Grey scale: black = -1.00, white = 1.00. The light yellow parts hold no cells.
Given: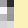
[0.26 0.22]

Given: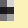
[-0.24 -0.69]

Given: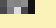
[-0.37 -0.02]

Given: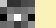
[ 0.54 -0.07  1.00 -0.29]

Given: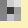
[-0.01 -0.55  0.30]

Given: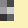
[0.05 0.61]
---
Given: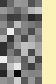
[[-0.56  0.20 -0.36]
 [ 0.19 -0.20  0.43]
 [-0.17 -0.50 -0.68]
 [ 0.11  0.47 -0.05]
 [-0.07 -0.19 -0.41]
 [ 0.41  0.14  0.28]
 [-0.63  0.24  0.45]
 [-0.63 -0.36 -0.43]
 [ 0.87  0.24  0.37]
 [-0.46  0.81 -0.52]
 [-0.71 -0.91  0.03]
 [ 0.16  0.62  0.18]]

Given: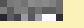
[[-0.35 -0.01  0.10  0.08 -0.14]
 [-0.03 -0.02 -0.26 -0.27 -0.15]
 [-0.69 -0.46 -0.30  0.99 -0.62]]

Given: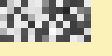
[[-0.45  0.81  0.79  0.12  0.87 -0.51  0.84]
 [ 0.90 -0.42  0.77 -0.24 -0.50  0.83 -0.10]
 [ 0.46  0.85  0.39  0.81  0.87 -0.43 -0.29]
 [ 0.81  0.85 -0.57 -0.39 -0.40 -0.52 -0.41]
 [ 0.39  0.70  0.70 -0.46  0.78 -0.52  0.71]
 [-0.40  0.77  0.81  0.03 -0.42  0.85 -0.46]]

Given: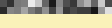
[[-0.37 -0.06  0.84 -0.21  0.06 -0.56  0.38  0.58]
 [-0.67 -0.02 -0.05  0.13  0.17 -0.42 -0.52  0.18]]

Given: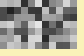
[[ 0.47  0.46  0.02 -0.59  0.18  0.20]
 [-0.41 -0.47 -0.56  0.50  0.49 -0.25]
 [-0.42  0.18  0.21  0.29  0.15 -0.52]
 [ 0.53  0.22  0.58 -0.59 -0.51  0.45]
 [-0.15 -0.35  0.17 -0.37 -0.21  0.30]
 [ 0.30  0.58  0.67 -0.68  0.24  0.59]
 [ 0.11  0.48  0.63 -0.31 -0.33  0.25]]

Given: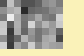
[[-0.34  0.01 -0.35  0.09 -0.03]
 [ 0.13  0.44 -0.19 -0.09  0.14]
 [-0.05  0.33  0.04 -0.01  0.64]
 [ 0.55  0.38  0.66  0.41  0.57]
 [ 0.59  0.34  0.19  0.07 -0.21]
 [ 0.13 -0.19  0.11  0.31 -0.44]
 [ 0.62  0.29  0.60  0.36  0.22]]
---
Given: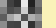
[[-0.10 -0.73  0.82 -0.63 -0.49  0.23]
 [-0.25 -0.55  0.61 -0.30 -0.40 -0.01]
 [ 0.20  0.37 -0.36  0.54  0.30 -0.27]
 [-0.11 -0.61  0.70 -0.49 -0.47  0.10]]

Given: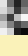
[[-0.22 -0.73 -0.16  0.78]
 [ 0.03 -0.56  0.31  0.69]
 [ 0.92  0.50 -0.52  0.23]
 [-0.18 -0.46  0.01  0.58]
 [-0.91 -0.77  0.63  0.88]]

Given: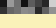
[[ 0.62 -0.70 -0.48 -0.27 -0.86 -0.13  0.20 -0.82]
 [ 0.14 -0.24 -0.68  0.04  0.08 -0.11 -0.20 -0.60]]

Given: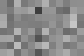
[[ 0.12  0.11 -0.01  0.15  0.03  0.38  0.14  0.06 -0.05  0.38 -0.17  0.06]
 [ 0.16  0.25 -0.18 -0.11  0.18  0.16 -0.51  0.30  0.20  0.22 -0.03  0.05]
 [-0.03  0.44  0.18  0.07  0.12  0.11  0.08  0.00 -0.03  0.09 -0.13  0.31]
 [-0.08  0.55  0.20  0.02  0.17  0.03 -0.02 -0.01  0.01  0.00 -0.09  0.36]
 [ 0.23 -0.08 -0.15  0.13  0.03  0.40 -0.11  0.20  0.05  0.41 -0.05 -0.10]
 [ 0.03  0.19  0.37  0.19  0.14 -0.07 -0.35 -0.01  0.14 -0.14  0.29  0.27]
 [ 0.17  0.00 -0.06  0.19  0.00  0.44  0.26  0.08 -0.10  0.47 -0.15 -0.03]
 [ 0.06  0.11  0.34  0.23  0.13 -0.04 -0.32  0.01  0.13 -0.11  0.32  0.25]]

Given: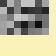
[[ 0.27 -0.35  0.53  0.54  0.01  0.41 -0.50]
 [-0.71 -0.55 -0.60 -0.72  0.04 -0.53  0.44]
 [-0.10 -0.18  0.26  0.48  0.58 -0.01  0.20]
 [-0.11 -0.89 -0.30 -0.80 -0.41  0.39  0.28]
 [ 0.20  0.01 -0.04 -0.45  0.30 -0.43  0.24]]

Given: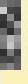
[[-0.23 -0.18 -0.05]
 [-0.50 -0.44  0.60]
 [-0.57  0.09 -0.56]
 [ 0.23 -0.37 -0.62]
 [-0.15 -0.62 -0.19]
 [ 0.21  0.43  0.05]
 [ 0.11  0.55 -0.05]
 [-0.49 -0.02 -0.62]
 [-0.31 -0.46 -0.42]
 [-0.25  0.06 -0.11]]
